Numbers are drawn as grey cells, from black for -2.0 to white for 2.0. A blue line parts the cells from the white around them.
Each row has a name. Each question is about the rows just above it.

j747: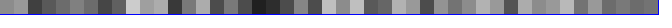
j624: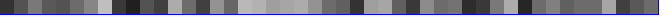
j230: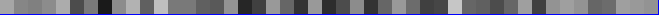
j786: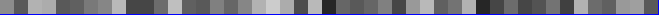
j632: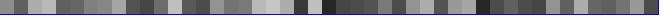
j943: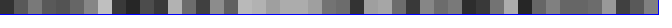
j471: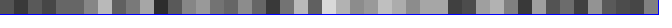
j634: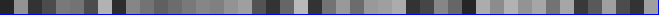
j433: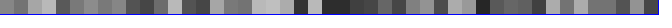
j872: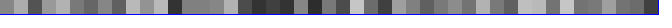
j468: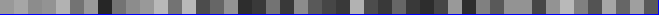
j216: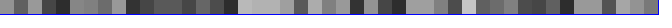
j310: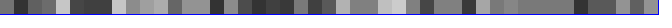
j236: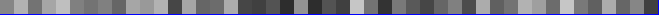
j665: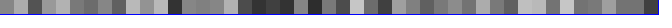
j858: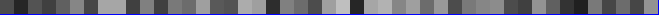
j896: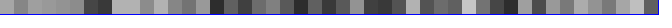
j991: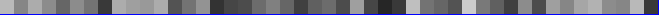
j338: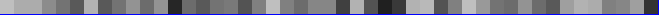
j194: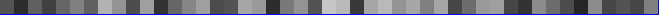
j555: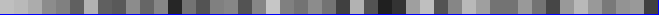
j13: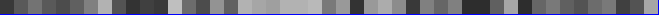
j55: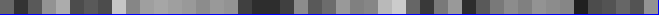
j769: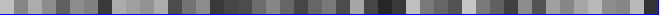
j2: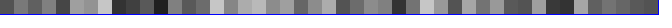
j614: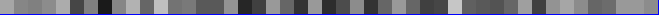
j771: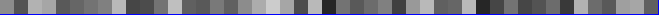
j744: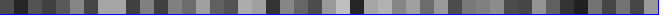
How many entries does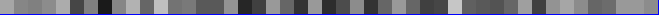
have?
47
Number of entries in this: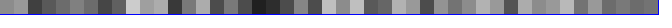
47
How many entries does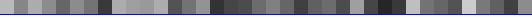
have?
38
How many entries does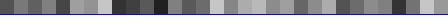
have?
32
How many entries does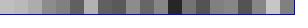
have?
21
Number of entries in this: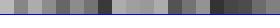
20
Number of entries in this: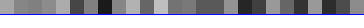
26

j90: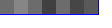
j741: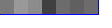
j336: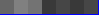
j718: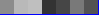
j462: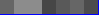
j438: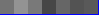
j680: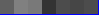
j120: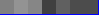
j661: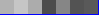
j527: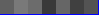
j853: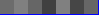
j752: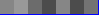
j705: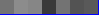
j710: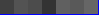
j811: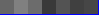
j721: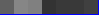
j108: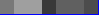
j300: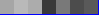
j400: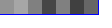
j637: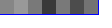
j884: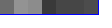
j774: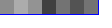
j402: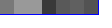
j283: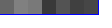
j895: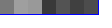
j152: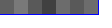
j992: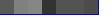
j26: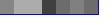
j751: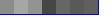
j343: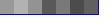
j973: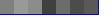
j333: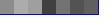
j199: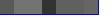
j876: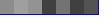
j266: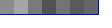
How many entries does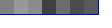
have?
7
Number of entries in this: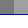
2
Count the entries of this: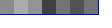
7

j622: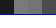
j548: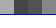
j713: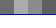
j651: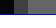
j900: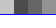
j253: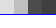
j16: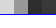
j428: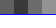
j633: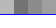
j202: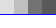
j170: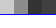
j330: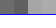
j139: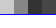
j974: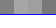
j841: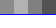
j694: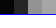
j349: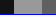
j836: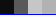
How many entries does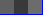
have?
3
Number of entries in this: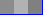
3
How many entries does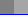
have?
2
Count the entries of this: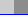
2
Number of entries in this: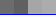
4
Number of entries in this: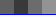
4
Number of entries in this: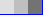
3

